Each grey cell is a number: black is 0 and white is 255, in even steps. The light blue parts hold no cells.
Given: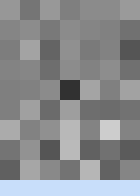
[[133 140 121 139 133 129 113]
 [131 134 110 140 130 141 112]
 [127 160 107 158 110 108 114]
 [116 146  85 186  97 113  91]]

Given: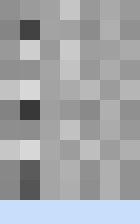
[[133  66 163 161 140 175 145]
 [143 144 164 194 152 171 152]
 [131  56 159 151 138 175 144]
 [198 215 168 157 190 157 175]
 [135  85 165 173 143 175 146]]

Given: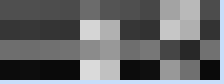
[[ 54  55  52  51 213 177  54  50 198 176  51]
 [ 12  13  10  10 218 193  12  15 152 112  10]]

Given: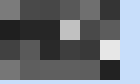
[[ 31  38  38 193  73  92]
 [118  94  95  95  94  34]]

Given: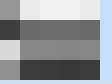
[[ 62 106 108 109 106]
 [143  60  58  56  60]]

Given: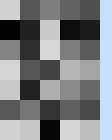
[[  3  32 201  12  28]
 [213  85  66 183 163]
 [ 87 118  51  96  73]]

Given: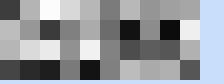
[[189 151  59 128 171 108  18 140  12 239]
 [ 69  42  30 122  19 128 188 170 176  86]]

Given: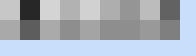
[[169  93 170 142 164 142 142 153 127]]
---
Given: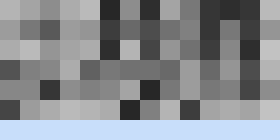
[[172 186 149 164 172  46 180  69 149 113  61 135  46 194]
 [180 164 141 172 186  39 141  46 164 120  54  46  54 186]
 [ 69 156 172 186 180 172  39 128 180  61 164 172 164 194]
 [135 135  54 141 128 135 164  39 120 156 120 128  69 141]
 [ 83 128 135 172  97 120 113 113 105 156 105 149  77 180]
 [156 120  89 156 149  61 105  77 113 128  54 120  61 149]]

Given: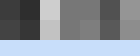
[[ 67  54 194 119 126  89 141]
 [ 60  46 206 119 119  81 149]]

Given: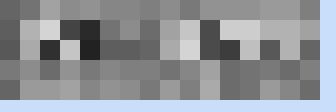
[[ 94 178 212  68  42 115 140 108 162 197  75 205 205 178 178 162]
 [ 88 170  48 197  34  94  94 101 170 212  75  61 191  88 178 101]
 [101 154 154 162 134 146 140 121 154 127 170 108 115 154 134 108]
 [121 140 108 146 121 134 127 127 115 134 162 108 115 121 108 127]
 [101 115 162 140 146 134 134 127 140 121 146 146 146 154 154 127]]

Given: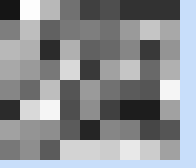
[[ 21 253 184 113  64  78  50  50  50]
 [ 43 217 245  78 142  64  29  29 161]
 [126 190  97 120 126 113 154 197 168]
 [184 176  43 176  97 105 134  57 148]
 [168 154 120 217  57 161 197 105 176]
 [161 148 142  91  37 134 126  70  85]
 [120 142  91 211 211 204 232 204 161]
 [134 105 190  85 154 113  91  85 245]]

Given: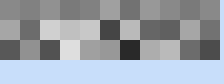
[[ 88 145  82 222 160 152  41 173 186 108  76]
 [137 129 145 122 129 160 114 152 137 122 137]
 [166 108 208 192 200  69 186 102  96 166 114]]

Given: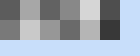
[[121 201 151 106 181  56]
 [ 92 167  98 136 214  78]]

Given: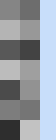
[[ 46 194]
 [188 159]
 [180 152]
 [ 75 146]
 [125 117]
 [133 109]
 [ 88  67]]

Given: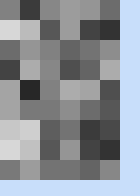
[[199 207  94 115  59  73]
 [215 193  87 149  67  51]
 [215 187  87 156  67  51]
 [ 67 172 135  79 100 172]
 [121 156 115 115 100 135]
 [108 149 129 100 115 141]
 [164 121 121 141 108  87]
 [129  59 135 156 149 108]
 [164  39 129 172 164  79]]

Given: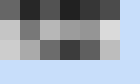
[[205 170 108  60  95 189]
 [197 120 183 156 149 218]
 [102  39  82  33  54  75]]
